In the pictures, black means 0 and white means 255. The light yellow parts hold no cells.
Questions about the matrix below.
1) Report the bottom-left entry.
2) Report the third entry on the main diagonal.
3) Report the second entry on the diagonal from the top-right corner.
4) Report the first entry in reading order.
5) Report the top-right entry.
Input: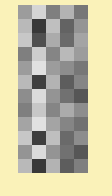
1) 185
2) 171
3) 99
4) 156
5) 119
